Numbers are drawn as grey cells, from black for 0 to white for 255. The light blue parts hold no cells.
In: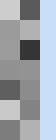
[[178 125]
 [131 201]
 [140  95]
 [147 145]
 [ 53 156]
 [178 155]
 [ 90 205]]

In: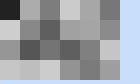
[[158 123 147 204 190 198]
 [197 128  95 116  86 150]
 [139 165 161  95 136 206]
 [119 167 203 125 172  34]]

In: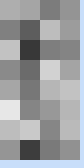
[[145 122  61 149]
 [186 134 201 189]
 [182 152 133 231]
 [194 182 119 166]
 [164 210 107 138]
 [132 126  56 194]
 [156 189  93 128]
 [148 124 165 174]]

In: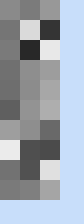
[[165 127 122]
 [224  81 114]
 [ 75  79 235]
 [105 142 158]
 [174 147  95]
 [167 140 110]
 [157 142 112]
 [232  40 122]
 [ 52 218 117]
 [152 123 138]]

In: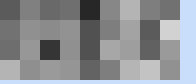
[[145 195 181 126  99 149 154 143 180]
 [154  97 158 167  81 144  53 151 110]
 [210  91 163 126  81 146 139 144 114]
 [113 126 180 135  39 111 105 128  91]]

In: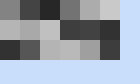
[[ 61 159 185 180  86  50]
 [ 50  66  62 192 169 181]
 [201 172 115  39  68 131]]
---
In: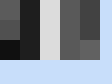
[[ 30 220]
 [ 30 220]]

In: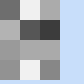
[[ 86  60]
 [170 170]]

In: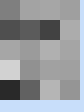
[[ 91  66]
 [155 176]]

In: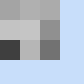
[[197 144]
 [182 114]]

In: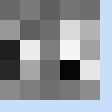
[[ 95 109]
 [235 126]]

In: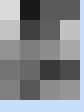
[[ 64  94]
 [125 141]]

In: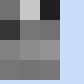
[[118 113]
 [141 147]]

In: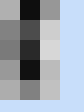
[[ 76 206]
 [ 41 215]]

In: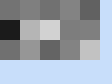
[[181 210]
 [150 100]]
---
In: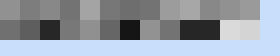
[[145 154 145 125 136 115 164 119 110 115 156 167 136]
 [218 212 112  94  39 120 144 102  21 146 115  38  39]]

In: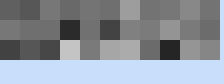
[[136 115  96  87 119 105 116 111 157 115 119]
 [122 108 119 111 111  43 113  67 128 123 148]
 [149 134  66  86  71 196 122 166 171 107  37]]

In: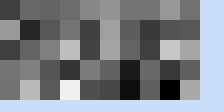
[[151 113  64 104 100 108 136 148 116 116]
 [ 83  87 153  39  87 115  65 160  93  58]
 [198 166  63  99 127 190  67 164  99  63]
 [ 58  96 116 127  85  53 124  98  27 105]
 [  1 168 114 186  89 240  79  71  14  95]]

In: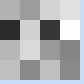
[[210 225 178 156]
 [ 54 253  43 209]
 [153 133 183 217]
 [191 138 191 138]]

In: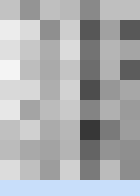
[[191 191 194 148 191 185 137]
 [161  88 236 219 143 206  87]
 [181 165 223 199 173 219 115]
 [178  92 244 189 170 196 109]
 [151 167 217 216 174 210  77]
 [176 155 231 164 187 201 132]
 [122 157 192 208 171 183  55]
 [147 143 187 169 163 180 100]
 [187 141 220 191 157 208 122]]

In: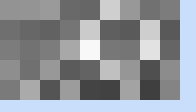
[[113 124 147 148 154 105 102 207 152]
 [206  89 111 103  98 117 203  95  90]
 [226 101 124 114 124 168 248 119 117]
 [ 79 140 142 112 152  91  99 192 150]
 [ 63 132 122 170  84 156  68  66 163]]

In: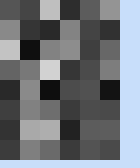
[[ 92 148  85  69 191  45]
 [ 68  49 137  53  41 131]
 [ 63 103 195  15 130 141]
 [ 75 125 100 120 210  54]
 [ 81  19  41 138  14  76]
 [ 76  74  63 129 110  59]
 [ 92  93  51 169 174  34]
 [ 83  74  60 127 106  59]]

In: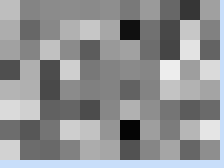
[[ 54 160 190 132 139 140 138 142 121 154 103]
 [199 129 173 103 136 177 198 167  16 113  72]
 [227  99 161 132 193 139  92 153 161 109  69]
 [158 218  79 175  76 207 120 131 138 134 237]
 [178 164 180 176  73 139 128 131  98 131 195]
 [ 92 106 218 208  97 101  76 135 177 142 117]
 [182 229 109  87 116 206 194 149   5 158 124]
 [102 142 210 108 105 129 172 166  82 134 165]]

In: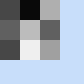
[[  9 175  71]
 [188  96  96]
 [239 160  71]]
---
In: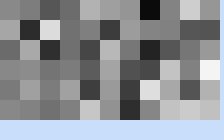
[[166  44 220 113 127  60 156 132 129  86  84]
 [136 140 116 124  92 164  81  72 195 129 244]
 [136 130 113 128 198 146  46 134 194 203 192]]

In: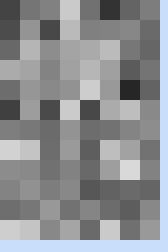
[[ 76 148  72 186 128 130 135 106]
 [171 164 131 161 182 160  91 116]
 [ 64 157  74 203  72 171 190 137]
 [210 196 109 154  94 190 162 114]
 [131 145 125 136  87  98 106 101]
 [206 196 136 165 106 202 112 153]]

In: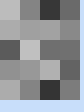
[[172 160 162 137]
 [145 152 177  99]]

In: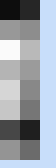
[[152 141]
 [180 155]
 [198 118]
 [148 107]]

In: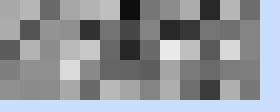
[[172  84 148 143  50 115  71 131  40  55 117 112 132]
 [127 144 144 218 137 101 100  93 165 122 107 123 126]]

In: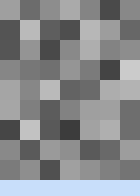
[[ 84 186  94  78 183 157 103]
 [134 119 112 149 123  68 203]
 [166 127  92 130 159 160 110]
 [137  90 154 143  90 105 157]]
